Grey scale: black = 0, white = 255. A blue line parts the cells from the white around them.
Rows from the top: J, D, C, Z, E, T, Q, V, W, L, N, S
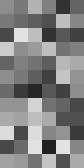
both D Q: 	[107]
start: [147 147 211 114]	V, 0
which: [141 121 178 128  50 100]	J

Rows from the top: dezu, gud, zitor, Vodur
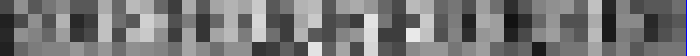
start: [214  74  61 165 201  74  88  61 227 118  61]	gud, 18
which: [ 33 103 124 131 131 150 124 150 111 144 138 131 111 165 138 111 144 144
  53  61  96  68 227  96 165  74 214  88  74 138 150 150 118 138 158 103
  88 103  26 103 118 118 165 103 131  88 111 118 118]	Vodur
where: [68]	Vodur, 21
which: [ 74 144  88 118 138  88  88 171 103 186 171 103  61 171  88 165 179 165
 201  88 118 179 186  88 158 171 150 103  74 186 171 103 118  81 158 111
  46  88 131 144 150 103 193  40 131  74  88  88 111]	dezu
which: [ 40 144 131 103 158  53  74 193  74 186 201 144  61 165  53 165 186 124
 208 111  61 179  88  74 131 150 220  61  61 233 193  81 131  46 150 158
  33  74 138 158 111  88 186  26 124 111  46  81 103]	zitor

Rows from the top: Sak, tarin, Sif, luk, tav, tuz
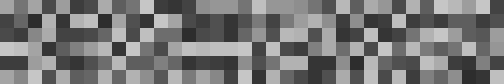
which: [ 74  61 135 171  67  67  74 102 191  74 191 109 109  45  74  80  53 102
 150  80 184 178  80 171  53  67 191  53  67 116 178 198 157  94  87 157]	Sif
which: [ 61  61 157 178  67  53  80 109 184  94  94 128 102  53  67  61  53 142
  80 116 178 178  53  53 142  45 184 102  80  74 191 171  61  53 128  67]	tav
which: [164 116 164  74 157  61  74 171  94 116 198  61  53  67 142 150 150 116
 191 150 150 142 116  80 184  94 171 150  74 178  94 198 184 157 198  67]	Sak
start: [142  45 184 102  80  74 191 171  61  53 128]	tav, 24
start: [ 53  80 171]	tuz, 22
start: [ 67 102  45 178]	tarin, 0

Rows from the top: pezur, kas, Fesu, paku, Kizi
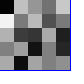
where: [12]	Kizi, 1
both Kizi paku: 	[128]
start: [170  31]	Fesu, 3

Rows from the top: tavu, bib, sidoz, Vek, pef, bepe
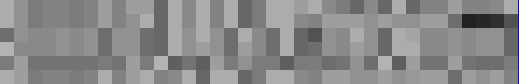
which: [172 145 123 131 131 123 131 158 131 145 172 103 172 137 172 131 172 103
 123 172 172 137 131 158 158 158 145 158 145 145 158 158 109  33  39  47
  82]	bib
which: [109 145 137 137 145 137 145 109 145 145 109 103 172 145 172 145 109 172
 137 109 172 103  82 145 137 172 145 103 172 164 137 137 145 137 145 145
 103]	sidoz
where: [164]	sidoz, 29
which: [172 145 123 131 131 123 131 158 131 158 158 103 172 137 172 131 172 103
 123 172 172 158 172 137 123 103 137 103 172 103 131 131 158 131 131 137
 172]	tavu
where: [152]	bepe, 29
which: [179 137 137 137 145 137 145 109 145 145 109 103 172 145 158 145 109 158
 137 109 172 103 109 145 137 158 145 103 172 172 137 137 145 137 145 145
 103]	Vek

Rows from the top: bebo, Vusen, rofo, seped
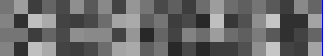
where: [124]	rofo, 18
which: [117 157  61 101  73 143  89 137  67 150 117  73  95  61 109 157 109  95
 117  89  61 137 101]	bebo
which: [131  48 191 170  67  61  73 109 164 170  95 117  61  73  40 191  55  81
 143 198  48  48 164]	Vusen
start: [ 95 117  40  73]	seped, 10
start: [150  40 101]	rofo, 9
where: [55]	Vusen, 16

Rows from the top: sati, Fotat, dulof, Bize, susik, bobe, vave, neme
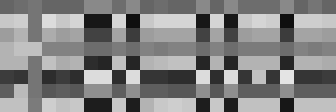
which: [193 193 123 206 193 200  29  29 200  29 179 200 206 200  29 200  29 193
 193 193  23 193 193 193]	neme
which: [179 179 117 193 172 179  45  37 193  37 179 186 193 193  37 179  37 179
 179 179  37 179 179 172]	susik
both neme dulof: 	[179]

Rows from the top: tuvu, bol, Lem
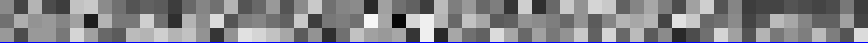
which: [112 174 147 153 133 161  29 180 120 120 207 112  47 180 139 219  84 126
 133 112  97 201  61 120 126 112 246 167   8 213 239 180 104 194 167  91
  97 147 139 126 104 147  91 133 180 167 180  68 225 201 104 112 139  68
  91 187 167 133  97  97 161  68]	bol
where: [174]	bol, 1
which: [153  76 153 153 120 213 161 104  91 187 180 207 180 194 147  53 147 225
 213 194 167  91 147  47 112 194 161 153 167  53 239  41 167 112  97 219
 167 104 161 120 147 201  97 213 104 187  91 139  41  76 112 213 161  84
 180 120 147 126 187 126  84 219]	Lem
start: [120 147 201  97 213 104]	Lem, 39
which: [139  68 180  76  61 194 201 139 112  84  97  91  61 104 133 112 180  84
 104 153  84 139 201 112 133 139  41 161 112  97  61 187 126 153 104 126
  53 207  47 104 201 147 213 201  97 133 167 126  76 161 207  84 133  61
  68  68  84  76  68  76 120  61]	tuvu

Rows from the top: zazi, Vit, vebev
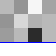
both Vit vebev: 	[185]
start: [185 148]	zazi, 0
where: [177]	Vit, 2
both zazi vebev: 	[185]
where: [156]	vebev, 0
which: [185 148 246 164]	zazi

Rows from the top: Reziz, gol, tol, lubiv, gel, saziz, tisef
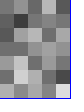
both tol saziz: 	[111]
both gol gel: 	[118]
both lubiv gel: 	[111]
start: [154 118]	gel, 3
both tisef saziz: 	[176]
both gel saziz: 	[111]

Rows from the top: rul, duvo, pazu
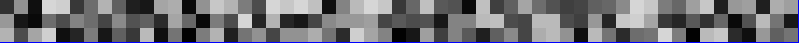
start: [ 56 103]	rul, 28
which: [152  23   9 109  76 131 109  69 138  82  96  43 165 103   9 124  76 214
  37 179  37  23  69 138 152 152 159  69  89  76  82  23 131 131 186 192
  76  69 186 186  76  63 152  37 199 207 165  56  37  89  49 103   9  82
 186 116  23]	duvo
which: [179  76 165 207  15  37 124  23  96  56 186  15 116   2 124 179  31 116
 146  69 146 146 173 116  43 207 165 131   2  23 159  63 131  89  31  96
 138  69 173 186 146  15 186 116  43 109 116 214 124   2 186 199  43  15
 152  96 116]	pazu
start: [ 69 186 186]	duvo, 37
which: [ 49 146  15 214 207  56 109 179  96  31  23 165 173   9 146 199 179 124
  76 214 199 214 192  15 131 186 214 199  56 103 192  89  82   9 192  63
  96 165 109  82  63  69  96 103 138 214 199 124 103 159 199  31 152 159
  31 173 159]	rul
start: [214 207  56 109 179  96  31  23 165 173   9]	rul, 3
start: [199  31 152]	rul, 50

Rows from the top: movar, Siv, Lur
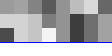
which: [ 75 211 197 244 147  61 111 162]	Lur
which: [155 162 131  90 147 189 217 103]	movar

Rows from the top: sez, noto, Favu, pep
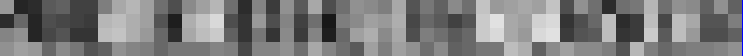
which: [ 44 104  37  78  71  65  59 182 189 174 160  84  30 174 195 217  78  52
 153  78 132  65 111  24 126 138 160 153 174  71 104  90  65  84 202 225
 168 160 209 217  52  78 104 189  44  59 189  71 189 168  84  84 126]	noto
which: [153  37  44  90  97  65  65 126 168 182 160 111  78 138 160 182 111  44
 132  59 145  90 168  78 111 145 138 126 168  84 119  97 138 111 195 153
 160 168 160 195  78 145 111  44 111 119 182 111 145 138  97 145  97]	sez
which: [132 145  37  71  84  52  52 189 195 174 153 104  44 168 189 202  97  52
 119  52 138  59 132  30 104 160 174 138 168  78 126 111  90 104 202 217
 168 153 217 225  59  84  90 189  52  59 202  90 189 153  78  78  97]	Favu

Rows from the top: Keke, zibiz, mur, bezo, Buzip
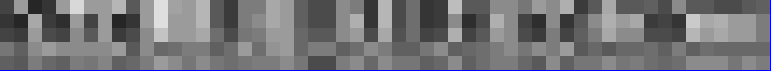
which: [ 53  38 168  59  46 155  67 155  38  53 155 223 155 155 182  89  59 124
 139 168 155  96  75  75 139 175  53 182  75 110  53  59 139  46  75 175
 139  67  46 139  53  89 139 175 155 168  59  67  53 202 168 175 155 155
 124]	zibiz
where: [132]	Buzip, 7
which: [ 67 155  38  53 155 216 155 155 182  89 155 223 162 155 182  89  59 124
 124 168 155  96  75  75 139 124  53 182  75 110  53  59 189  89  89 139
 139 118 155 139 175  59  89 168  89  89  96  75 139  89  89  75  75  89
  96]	Keke
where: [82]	mur, 28
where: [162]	Keke, 12
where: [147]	bezo, 19
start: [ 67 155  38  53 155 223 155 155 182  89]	zibiz, 6

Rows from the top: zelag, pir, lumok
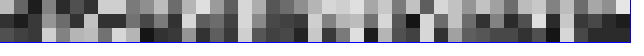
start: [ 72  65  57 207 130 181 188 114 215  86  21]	pir, 19
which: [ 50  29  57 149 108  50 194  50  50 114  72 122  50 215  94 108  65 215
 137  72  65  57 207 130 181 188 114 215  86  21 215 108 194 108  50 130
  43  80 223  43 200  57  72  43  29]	pir
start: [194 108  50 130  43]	pir, 32
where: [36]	lumok, 21
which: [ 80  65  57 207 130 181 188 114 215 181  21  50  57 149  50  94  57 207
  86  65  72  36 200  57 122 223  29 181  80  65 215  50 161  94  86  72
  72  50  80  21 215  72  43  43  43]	lumok
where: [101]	zelag, 1

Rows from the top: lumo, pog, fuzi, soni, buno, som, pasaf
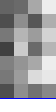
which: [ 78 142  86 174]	pog
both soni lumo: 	[106]
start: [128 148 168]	buno, 0
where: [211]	fuzi, 3

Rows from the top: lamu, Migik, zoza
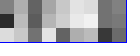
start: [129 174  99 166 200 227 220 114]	lamu, 0
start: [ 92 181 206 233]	Migik, 2
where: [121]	Migik, 8
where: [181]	Migik, 3

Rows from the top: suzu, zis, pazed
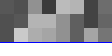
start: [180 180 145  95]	zis, 2
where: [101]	zis, 7
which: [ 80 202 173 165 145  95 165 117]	pazed
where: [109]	suzu, 7
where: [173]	pazed, 2
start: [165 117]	pazed, 6
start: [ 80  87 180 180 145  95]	zis, 0

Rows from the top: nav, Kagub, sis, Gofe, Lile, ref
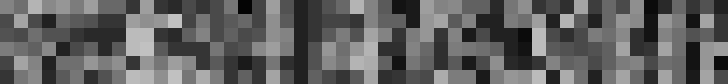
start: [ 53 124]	sis, 28
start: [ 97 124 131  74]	Lile, 43
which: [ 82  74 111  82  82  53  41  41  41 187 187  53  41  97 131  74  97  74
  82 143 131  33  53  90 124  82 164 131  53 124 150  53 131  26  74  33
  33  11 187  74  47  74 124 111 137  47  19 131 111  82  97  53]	sis
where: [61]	nav, 42
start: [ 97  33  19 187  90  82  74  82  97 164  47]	Gofe, 35

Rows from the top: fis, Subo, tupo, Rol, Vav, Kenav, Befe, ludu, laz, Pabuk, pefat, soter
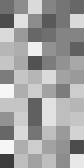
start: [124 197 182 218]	Kenav, 0
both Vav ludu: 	[197]
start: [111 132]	tupo, 3
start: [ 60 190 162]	soter, 0
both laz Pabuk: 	[190]
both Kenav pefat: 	[162]

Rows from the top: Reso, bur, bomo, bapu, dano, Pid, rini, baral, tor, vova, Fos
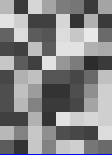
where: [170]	bapu, 7
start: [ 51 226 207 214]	tor, 3
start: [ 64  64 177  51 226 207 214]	tor, 0

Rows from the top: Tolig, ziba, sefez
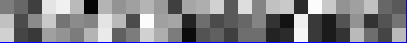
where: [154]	Tolig, 11
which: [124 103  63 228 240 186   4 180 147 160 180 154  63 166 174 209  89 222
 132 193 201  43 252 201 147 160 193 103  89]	Tolig

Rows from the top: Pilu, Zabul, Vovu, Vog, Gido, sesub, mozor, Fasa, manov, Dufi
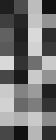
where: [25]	sesub, 1
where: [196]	Zabul, 2
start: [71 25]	sesub, 0
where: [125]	Fasa, 2
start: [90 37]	Vog, 0
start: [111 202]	Gido, 2

